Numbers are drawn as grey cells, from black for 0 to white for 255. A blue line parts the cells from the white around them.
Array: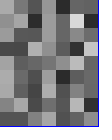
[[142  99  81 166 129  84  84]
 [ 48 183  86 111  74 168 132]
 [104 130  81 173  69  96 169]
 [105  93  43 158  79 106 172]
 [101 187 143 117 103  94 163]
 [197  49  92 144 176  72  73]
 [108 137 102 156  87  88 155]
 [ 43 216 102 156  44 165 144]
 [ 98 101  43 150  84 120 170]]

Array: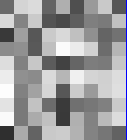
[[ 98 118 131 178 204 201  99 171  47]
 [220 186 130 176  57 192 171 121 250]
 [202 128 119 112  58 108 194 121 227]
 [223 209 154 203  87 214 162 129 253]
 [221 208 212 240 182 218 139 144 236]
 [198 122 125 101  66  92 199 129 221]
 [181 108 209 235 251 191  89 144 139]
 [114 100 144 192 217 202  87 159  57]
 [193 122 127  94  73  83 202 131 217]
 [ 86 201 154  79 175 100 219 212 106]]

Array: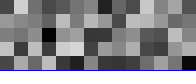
[[ 10 117 160 110  63  53  56 134  32  57 189 105 170  71]
 [175 149  62  72 175 135 155  67 214 205  61 190  59 194]
 [133 190  80  88 142 126  56  55 160 145   2 141 117 126]
 [118 106 151 182 188  73 151 183 123 187  98 125 136 152]
 [ 83 165 131 200  75 102  33 132 115  87  73 112 207  71]]

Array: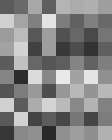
[[177 142 158 143  41 143 136  54]
 [124  69 119  71  93  67 210  89]
 [129 179 136 186 212 172  91 209]
 [184 148 184 151  78 153 124  84]
 [144 228 162 233 135 219  44 133]
 [127  98 132  94  86 103 193  92]
 [ 95  51  77  57 158  65 211 162]
 [117  73 103  81 157  87 187 156]
 [105 128  97 125 228 128 164 208]
 [158 175 171 180  95 168 105  91]]

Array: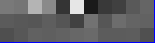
[[ 80  93  92  92 106 103  98  95  97  87  79]
 [ 98 100 109  86 114  65  85  94  86  88  91]
 [101  89  64  57  26 230  52 138 180 117 121]]

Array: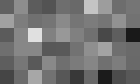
[[ 88  76  27 104  56  87 114 167 107  69]
 [105 125 112 134 123 111 137  89 119  94]
 [106 111 163 143 114  89  88 135 135 111]
 [ 25  94  72 112 128 152 129 224 135  91]
 [114 146 117 124 117 138 117 112 125 161]
 [117 109 157 196 105 110  83  92 141  97]]

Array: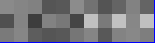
[[126 136 131  88 133 118  88  85  93 134 122]
 [192 135 193 122 192  69 120 130  61 132  80]
 [100 130 100  84 114 140  88  85 129 133 138]]
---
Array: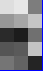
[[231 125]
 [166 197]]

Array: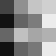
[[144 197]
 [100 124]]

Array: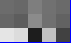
[[104 126]
 [ 93 139]]

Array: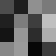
[[ 30 144]
 [125  62]]

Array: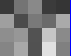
[[116 137]
 [ 75 121]]

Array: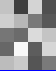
[[ 63 212]
 [183 121]]

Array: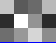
[[ 90 106]
 [255 147]]

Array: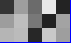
[[158 107]
 [190 120]]

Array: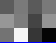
[[122  90]
 [125  68]]
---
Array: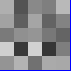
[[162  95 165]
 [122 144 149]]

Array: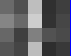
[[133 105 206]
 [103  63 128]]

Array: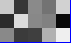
[[ 43 220 136]
 [137  59  63]]

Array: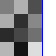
[[173  47 136]
 [ 42  71 112]]

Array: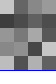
[[ 62  75  97]
 [150 121 168]]

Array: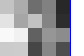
[[227 166 194]
 [249 241  97]]

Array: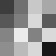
[[ 87 126 217]
 [132 235 130]]

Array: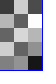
[[182  95 253]
 [100 215 182]]
